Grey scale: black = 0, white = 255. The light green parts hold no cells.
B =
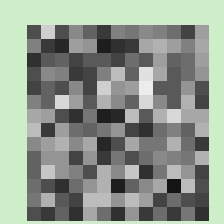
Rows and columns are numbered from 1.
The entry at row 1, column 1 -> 78
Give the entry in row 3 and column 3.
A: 98
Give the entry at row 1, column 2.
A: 207
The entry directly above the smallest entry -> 188
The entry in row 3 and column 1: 48
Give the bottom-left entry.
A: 78
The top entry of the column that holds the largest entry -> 137
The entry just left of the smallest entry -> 167
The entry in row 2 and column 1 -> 128
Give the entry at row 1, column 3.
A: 78
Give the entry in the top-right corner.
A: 158
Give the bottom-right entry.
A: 48
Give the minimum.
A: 20
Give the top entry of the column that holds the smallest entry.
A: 109
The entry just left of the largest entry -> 158
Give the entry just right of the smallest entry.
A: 188
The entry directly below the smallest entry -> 109
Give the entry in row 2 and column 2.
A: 57
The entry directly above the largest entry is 225
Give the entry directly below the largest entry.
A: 216
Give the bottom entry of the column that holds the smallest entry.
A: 57

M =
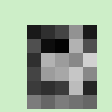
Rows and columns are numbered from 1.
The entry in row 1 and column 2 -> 47
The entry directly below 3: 156
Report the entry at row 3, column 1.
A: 47
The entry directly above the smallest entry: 68
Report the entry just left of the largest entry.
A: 136
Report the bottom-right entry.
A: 102
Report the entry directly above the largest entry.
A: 79
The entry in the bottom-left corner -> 124
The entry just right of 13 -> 3

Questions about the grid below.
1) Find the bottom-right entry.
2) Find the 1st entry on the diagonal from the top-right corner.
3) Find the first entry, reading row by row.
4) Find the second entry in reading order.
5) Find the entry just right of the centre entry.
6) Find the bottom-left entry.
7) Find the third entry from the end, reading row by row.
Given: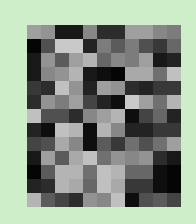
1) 68
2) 124
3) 159
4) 147
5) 180
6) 180
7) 80

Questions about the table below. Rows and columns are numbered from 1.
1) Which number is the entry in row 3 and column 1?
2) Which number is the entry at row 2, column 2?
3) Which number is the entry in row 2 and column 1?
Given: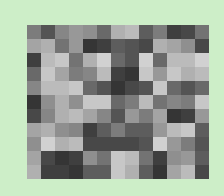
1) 63
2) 176
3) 164

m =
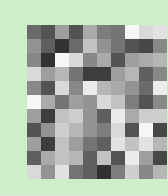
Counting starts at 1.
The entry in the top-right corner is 226
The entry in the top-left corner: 106
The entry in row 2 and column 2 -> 95
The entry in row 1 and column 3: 158
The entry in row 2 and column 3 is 50
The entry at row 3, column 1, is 136
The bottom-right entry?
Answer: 182
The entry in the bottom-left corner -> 217
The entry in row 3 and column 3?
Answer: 246
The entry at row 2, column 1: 147
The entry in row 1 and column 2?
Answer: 83

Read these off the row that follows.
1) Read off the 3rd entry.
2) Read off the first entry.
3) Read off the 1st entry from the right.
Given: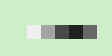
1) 74
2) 240
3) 104
